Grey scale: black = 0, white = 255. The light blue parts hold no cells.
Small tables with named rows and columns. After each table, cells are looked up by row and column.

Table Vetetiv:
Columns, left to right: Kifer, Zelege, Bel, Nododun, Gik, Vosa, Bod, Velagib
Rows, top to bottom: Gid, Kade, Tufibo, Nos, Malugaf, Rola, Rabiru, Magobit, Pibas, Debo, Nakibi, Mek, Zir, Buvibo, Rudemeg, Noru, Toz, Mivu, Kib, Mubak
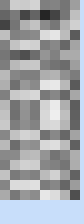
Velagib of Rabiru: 158
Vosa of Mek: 238
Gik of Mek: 216
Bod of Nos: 188
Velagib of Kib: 156
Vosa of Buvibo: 136
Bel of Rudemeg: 149
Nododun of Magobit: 127
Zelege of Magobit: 134
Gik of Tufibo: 140
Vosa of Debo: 135
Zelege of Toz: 192
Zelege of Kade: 122

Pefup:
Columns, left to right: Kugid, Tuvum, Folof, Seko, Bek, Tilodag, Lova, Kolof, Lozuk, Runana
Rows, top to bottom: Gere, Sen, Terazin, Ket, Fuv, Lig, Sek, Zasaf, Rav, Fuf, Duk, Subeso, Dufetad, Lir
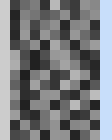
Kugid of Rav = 203
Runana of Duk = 35
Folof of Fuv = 93
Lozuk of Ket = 107
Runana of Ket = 68
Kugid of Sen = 205
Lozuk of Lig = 40
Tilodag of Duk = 38
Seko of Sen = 117
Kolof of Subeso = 45
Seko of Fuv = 142
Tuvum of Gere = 63
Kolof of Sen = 62

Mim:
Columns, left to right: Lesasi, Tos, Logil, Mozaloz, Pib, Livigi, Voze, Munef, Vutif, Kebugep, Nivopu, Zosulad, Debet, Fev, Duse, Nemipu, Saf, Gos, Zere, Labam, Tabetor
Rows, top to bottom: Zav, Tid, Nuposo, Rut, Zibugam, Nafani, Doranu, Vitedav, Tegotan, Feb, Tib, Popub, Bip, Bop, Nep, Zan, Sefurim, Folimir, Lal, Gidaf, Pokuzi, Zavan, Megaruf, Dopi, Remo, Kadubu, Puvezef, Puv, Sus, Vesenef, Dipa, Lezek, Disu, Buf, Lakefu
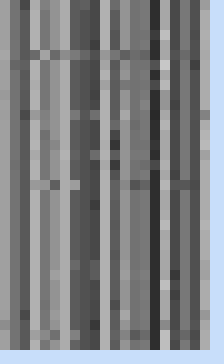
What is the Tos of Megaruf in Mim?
115
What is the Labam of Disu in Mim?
84
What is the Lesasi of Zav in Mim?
160
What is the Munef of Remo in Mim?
91
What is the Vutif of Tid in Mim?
81
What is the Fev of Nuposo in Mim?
114
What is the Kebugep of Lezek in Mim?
73
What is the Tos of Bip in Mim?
115
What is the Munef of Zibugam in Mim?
91
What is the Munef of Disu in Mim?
91
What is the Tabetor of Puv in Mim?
161
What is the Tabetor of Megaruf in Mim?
179
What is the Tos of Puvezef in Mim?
115
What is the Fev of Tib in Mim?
114
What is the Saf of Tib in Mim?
149
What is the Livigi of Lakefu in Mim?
147
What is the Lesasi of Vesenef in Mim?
160
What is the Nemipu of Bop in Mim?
46
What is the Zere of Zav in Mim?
120
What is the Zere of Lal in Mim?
87
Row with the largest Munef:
Lal

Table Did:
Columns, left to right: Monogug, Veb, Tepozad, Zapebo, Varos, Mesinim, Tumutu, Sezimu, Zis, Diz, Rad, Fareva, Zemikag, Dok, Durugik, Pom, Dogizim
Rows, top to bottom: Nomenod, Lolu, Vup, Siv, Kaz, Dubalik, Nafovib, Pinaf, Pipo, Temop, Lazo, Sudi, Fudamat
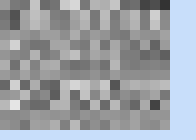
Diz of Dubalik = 166
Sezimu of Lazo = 124
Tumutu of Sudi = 149
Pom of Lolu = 207
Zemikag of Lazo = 127
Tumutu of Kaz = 166
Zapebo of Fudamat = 160
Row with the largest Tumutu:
Nomenod

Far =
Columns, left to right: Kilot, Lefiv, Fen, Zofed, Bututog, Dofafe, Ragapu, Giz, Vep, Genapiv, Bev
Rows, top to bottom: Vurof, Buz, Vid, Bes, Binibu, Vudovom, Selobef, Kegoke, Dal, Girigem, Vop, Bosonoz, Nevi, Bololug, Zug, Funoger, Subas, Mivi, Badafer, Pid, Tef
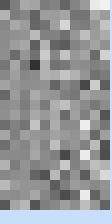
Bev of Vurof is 242
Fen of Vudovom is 149
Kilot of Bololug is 165
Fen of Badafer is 148
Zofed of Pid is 166
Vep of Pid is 234
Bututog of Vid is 116
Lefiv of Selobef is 166
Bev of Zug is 82
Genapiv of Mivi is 172
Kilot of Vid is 134
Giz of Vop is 156
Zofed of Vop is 155
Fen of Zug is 134
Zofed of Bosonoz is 168
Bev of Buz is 156
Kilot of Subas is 177

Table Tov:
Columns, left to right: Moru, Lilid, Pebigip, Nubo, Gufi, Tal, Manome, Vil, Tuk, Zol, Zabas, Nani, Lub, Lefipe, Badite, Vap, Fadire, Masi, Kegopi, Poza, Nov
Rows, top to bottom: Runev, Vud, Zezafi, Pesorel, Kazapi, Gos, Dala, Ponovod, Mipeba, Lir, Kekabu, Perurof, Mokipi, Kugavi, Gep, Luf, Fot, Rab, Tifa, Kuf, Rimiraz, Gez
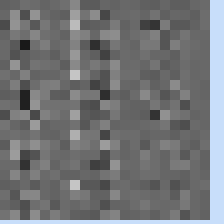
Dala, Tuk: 108
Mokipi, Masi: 87
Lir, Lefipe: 107
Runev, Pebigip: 110
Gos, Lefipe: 104
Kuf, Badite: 107
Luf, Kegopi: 89
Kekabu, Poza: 105
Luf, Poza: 110
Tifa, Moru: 95

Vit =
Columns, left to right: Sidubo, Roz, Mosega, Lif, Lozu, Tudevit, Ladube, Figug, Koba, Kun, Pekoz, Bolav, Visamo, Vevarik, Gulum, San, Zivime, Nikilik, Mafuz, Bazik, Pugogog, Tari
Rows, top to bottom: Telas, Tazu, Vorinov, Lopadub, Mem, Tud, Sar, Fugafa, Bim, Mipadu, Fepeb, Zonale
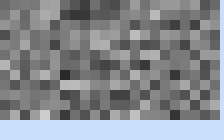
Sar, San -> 132
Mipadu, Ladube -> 69
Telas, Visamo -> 112
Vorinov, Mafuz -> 109
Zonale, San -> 132
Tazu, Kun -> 90
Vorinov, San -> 109
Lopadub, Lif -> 111
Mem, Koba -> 116
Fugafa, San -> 146
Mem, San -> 85
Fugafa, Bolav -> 138
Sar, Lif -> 121
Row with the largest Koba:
Bim

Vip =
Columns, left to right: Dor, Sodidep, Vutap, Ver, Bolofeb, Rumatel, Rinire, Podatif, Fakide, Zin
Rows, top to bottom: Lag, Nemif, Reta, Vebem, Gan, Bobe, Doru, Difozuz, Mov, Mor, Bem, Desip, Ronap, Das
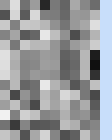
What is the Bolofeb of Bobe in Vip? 156
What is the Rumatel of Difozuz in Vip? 143
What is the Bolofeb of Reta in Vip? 183
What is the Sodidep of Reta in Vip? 129
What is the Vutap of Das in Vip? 83
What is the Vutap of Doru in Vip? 132
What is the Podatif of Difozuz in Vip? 111
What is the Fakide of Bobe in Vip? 183
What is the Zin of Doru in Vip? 16
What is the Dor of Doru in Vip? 222
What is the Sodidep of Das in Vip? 169
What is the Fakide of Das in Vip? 192
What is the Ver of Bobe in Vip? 140
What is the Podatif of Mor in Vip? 195
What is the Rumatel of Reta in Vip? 145

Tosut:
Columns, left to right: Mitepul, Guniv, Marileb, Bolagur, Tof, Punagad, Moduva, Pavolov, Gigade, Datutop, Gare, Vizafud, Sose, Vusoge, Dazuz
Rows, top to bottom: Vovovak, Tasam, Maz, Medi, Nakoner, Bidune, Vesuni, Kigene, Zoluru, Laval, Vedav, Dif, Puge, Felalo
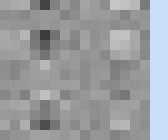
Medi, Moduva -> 159
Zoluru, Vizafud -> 138
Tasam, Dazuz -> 148
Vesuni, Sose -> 130
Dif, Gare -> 146
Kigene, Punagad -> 156
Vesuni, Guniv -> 135
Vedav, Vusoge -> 161
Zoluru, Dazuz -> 149
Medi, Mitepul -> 168
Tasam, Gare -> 155
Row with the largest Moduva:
Vedav

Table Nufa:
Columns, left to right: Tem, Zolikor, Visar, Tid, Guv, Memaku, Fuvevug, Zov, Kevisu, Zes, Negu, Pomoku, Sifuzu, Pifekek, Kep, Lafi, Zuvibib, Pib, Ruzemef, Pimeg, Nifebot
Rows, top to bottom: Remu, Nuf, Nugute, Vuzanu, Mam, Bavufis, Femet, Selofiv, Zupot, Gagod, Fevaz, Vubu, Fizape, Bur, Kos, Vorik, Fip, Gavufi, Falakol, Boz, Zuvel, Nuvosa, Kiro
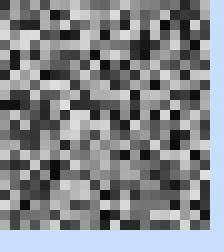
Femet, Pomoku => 108
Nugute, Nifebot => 70
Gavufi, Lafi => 38
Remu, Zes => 106
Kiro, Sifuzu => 39
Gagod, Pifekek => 22
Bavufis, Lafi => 136
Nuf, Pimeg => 52
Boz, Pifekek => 45
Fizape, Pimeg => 147
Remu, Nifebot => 184

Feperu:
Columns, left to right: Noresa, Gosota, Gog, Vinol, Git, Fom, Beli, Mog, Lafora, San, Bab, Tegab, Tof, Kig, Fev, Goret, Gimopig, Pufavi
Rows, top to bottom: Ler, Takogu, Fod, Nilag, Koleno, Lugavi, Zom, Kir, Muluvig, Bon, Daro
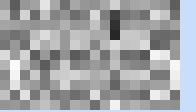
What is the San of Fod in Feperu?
194
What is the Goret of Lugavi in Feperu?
243
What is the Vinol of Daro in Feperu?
176
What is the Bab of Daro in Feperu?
168
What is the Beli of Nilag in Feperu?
153
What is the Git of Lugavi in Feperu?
154
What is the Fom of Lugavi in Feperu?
95
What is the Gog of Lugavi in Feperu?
211

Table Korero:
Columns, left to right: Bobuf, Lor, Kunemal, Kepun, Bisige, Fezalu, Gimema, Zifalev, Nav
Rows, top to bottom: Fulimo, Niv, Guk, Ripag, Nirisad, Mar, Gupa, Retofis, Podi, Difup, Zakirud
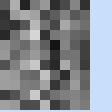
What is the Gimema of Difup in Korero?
127
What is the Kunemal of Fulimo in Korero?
35
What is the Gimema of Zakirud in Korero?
88
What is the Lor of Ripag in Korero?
112
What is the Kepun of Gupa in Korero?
199
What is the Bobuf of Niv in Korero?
49
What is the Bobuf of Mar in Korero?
152
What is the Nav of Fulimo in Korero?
49
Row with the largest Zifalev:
Podi

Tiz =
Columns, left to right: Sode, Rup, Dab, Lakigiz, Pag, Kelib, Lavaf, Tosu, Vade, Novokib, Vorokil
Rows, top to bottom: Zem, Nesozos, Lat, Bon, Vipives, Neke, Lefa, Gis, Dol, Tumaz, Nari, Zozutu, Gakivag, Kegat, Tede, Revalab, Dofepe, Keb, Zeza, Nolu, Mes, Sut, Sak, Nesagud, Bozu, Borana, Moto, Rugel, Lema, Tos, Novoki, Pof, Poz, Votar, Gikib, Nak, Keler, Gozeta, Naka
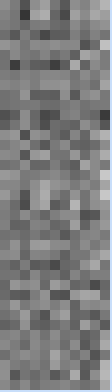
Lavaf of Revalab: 115
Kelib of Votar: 139
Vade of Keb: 116
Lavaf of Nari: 119
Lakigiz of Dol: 125
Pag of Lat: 126
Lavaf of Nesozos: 73
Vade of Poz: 157
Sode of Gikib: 137
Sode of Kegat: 142
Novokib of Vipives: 108
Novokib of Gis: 123
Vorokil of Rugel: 126
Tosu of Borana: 120

